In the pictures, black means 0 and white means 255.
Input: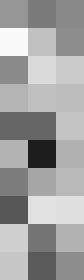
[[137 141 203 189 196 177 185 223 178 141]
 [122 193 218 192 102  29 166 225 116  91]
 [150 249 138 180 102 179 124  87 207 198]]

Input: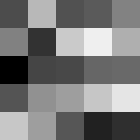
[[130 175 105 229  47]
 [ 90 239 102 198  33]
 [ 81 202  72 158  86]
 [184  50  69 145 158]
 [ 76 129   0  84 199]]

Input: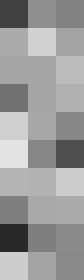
[[129 164 188 176 135  79 204 171 138 137]
 [143 209 166 166 167 134 178 169 127 163]
 [ 64 171 165 113 207 227 180 127  40 205]]

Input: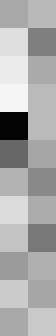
[[185 127 170 186 187 166 137 172 120 176 166 201]
 [168 222 235 245   3 103 179 219 195 155 203 168]]

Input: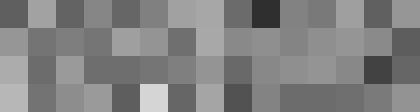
[[150  93 102 147]
 [ 96 138  66 122]
 [159 149 136 111]
 [121 143 148 108]
 [130 132 143 108]
 [ 47 143 136 131]
 [107 137 105  82]
 [167 168 148 165]
 [161 111 127 102]
 [128 148 117 213]
 [102 159 110  94]
 [134 117 110 154]
 [ 99 126 154 141]
 [162 116 108 115]
 [ 95 150 172 183]]

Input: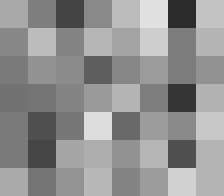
[[195 180 146 179 200 180 180]
 [ 43 124 124  53 137  80 210]
 [224 206 155 126 156 181 156]
 [188 163 134 180 105 146 132]
 [137 182  94 154 221 173 183]
 [ 68 132 139 132 118 166 147]
 [126 188 146 116  80  70 116]
 [169 135 122 114 122 122 170]]

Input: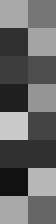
[[118 164  78 149  68  49 184 102]
 [168  48  62  31 201  48  17 168]]
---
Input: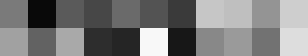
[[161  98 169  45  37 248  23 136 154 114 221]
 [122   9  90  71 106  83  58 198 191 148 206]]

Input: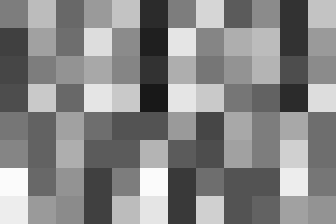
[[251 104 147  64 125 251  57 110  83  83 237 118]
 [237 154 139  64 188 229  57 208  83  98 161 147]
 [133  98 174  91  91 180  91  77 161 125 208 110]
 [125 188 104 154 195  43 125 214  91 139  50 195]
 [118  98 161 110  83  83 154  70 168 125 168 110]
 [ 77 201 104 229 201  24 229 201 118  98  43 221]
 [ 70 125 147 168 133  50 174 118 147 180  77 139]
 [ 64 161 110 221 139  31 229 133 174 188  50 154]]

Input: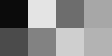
[[ 75 130 207 179]
 [ 11 228 109 167]]

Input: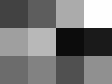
[[159 184  12  26]
 [108 130  80 144]
 [ 66  93 171 254]]

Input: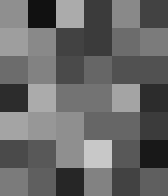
[[164 151 143 102 102  59]
 [158 137  66  59 108 123]
 [143  17 171  59 137  66]
 [123  95  38 130  66  95]
 [108 130  74 102  81  81]
 [ 74  88 143 200  88  24]
 [ 44 171 115 115 164  44]]

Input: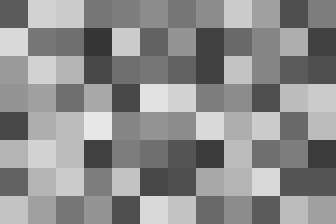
[[217 118 111  53 203  98 148  65 105 133 174  65]
 [195 160 118 148  79 217 195 105 140  91 188 160]
 [180 210 188  65 125 111  85  59 188 111 125  59]
 [154 210 180  72 111 118  98  65 195 133  91  79]
 [148 160 111 168  72 225 210 125 140  79 188 203]
 [ 98 180 203 125 195  72  79 168 180 217  85  85]
 [ 91 210 203 118 125 140 118 140 203 160  79 125]
 [ 72 174 188 231 133 148 140 217 174 203 105 188]]

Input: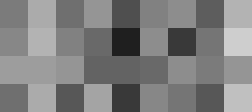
[[157 157 149  99  99 105 141 123 149]
 [135 179 129 105  31 141  57 117 206]
 [123 171 111 149  79 129 141  93 179]
 [111 171  87 164  57 135 117  87 192]]

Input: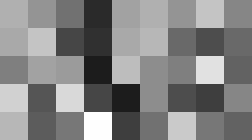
[[209  85 217  70  28 141  77  62 134]
 [183  92 119 254  62 113 202 119  98]
 [176 148 113  42 162 176 148 196 134]
 [169 196  70  48 169 183 105  77 105]
 [127 162 155  28 189 141 127 225  98]]
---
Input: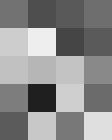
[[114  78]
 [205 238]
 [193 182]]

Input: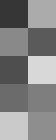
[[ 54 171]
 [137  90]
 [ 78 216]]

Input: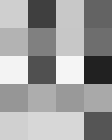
[[207  63]
 [179 128]
 [243  80]]

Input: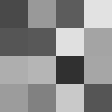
[[ 73 153]
 [ 85  88]
 [174 181]]

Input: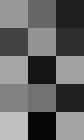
[[152 102]
 [ 66 147]
 [165  21]]

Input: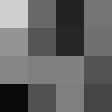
[[207 105]
 [148  85]
 [133 127]]
